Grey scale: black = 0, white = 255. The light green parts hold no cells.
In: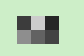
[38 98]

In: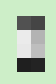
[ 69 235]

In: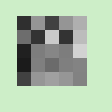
[175  51 134 127  65]

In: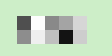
[214  19]

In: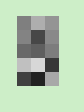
[148  71 105]

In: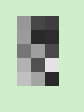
[ 61  41 118]

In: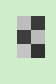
[59 61]
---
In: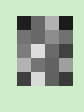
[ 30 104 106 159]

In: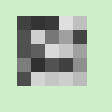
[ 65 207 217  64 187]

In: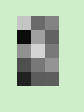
[196 160 121]

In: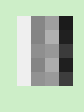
[239 132 152  31]

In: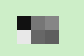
[ 17 103]

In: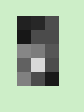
[33 75 86]

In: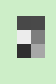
[ 72 126]

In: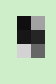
[15 37]
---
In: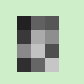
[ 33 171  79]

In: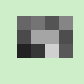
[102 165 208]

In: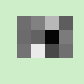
[110  98  72]

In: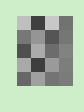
[191 149 108 125]

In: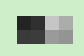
[35 60]

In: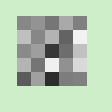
[135 135  56 145 128]

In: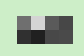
[111  32]

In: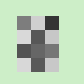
[125  87 118]
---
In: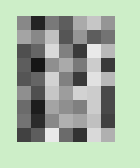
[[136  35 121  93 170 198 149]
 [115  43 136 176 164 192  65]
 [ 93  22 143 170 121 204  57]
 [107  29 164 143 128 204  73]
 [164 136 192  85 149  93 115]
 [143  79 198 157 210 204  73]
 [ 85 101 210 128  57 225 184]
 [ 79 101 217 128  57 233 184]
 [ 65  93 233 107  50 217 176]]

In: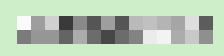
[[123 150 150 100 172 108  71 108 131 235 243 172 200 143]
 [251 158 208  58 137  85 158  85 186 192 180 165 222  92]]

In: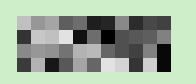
[[ 59 179  23  88 165 102 226 212  52 206   8]
 [137 151 145 115 179 185 102  80  65 129   8]
 [192 151 165  94 109  30  37 137  44  72  65]
 [ 52 199 192 226  16 109   0  80  88  94 129]]

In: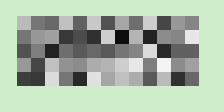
[[ 82 126  34 110  89 104  89 118 133 219  41  97  97]
 [186 118 104 192  97 200  82 166 110 206  70 152 133]
 [118 152 160  56  76  48 206  14 180  34 140 133 231]
 [152  70 192 146 140 172 180 206 231 126 243 140 160]
 [ 62  56 219 118  41 225 166 192 172  89 186  48 104]]

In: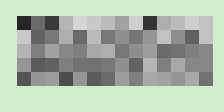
[[ 38 106  58 180 213 201 187 162 207  52 174 187 207 193]
 [150  90  98 127 113 113 119 142  98 180 127 168 135 135]
 [201  98 119 174 106 187 119 142 119 150 193 142  98 193]
 [ 84 150 156  77 150  90 106 156 127 168 162 150 168 113]
 [180 127 162 135 127 168 174 119 142 156 106 113 127 135]]

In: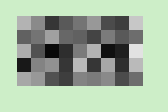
[[173  81   9  46 123 179  16  31 226]
 [179 138  54  89 116 152  75  62 199]
 [167 152  81  62 131 123 138  75 109]
 [ 24 131 145  54 186  54 167  46 186]
 [ 97 116 160 103  97  68 123  89 109]]

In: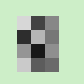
[[202  92 106]
 [ 45 182 119]
 [215  67 135]
 [149  24 143]]
